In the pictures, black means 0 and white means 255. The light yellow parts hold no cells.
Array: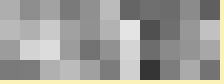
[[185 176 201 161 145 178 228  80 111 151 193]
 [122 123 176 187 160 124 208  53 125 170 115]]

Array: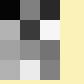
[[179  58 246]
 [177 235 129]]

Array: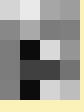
[[136 169 124 127]
 [123  64  65 115]]

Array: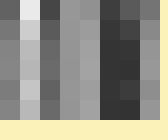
[[119 205  91 150 156  55  67 137]
 [134 182 107 148 163  52  51 152]
 [132 184 106 149 162  52  51 150]]

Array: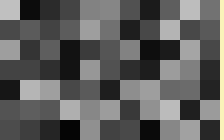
[[ 73  91  67  92 158 113  30  72 180  72  89]
 [ 67  67  47  19 151  81  45  29 156 128  41]
 [ 83  94  87 175 135 156  57 145 187  31 155]]

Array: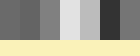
[[106 100 128 226 188  51 117]]

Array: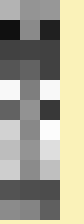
[[ 16 138  32]
 [ 85  98  65]
 [ 98 146  56]
 [189 148 222]
 [ 83  78  76]]

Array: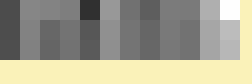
[[ 77 130 103 115  87 144 116 102 121 114 166 188]]

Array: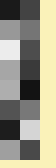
[[152 117]
 [166  58]
 [ 83 120]
 [159  73]]
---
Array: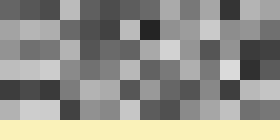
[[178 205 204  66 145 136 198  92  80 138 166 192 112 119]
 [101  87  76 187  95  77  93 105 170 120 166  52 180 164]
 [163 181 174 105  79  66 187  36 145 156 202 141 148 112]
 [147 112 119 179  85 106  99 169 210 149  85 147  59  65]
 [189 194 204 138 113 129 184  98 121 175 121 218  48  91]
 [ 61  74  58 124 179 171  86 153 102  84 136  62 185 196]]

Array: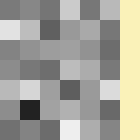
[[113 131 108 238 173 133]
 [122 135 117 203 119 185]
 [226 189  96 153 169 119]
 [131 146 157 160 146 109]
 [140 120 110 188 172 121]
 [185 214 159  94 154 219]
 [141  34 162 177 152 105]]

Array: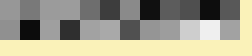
[[144  12 159  47 162 169  80 149 157 206 239 162]
 [151 121 155 156 110  61 138  16  92  79  13  88]]

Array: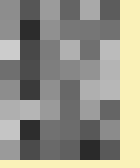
[[154  75 105  96  42  89]
 [141  86 155 100 169  92]
 [143  44 144 119 118 113]
 [204  72 124 176 112 187]
 [111  76 126 135 147 180]
 [141  58 143 104 175 183]
 [175 181 154 107 157 101]
 [197  45 113 108  88 139]]

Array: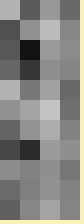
[[ 96 134 163 132]
 [178  90 152 105]
 [ 80 145 187 135]
 [ 87  18 154 139]
 [102  54 142 133]
 [178 119 161 105]
 [145 164 195 111]
 [ 99 146 172 130]
 [ 72  42 155 143]
 [140 130 143 118]
 [107 127 145 130]]

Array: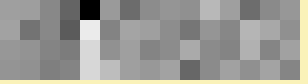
[[148 145 127 132 215 189 159 152 162 103 139 161 144 163 133]
 [159 158 136 100   0 154 108 140 149 144 184 159 109 138 151]
 [162 115 136  91 235 131 164 159 141 118 149 135 181 168 144]
 [151 147 132 124 216 145 159 132 140 170 139 132 177 133 161]]

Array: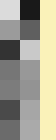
[[107 170]
 [219  25]
 [155  95]
 [ 51 201]
 [118 152]
 [124 147]
 [ 74 166]]

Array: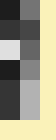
[[ 53 178]
 [ 29 116]
 [ 53  70]
 [223 101]
 [ 29 132]
 [ 53 178]]
